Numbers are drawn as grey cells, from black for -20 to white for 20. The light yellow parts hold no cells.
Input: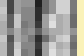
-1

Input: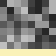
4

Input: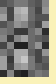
-5

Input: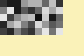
-4

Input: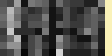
-15
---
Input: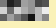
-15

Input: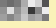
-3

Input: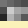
-4

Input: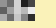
-3

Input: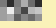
-13

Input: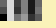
14

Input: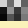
-3

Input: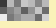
9
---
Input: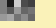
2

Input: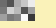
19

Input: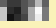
17

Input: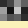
-5

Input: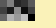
10

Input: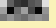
3
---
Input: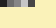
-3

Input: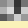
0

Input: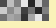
6

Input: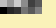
-14

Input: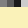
-6

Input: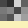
-7

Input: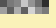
-5
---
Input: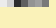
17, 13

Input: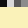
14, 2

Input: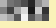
18, 14

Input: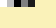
20, 10

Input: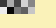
17, 13

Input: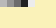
17, 9
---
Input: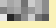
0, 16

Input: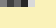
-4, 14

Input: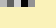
13, 13

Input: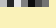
0, 16

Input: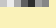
-5, 17

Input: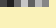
11, 11
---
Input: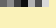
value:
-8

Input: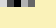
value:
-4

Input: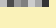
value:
0

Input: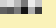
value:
-7

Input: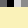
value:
2

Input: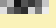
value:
-11
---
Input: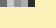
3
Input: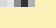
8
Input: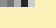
2
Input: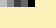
-4
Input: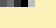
-6
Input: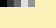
-3
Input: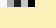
7
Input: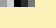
-1
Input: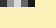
-4
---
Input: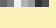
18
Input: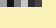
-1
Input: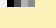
-8
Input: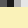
8
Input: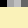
10
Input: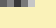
-11
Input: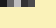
10
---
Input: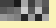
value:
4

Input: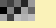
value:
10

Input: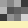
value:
3

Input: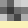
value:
-1

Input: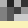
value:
-6

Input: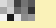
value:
16
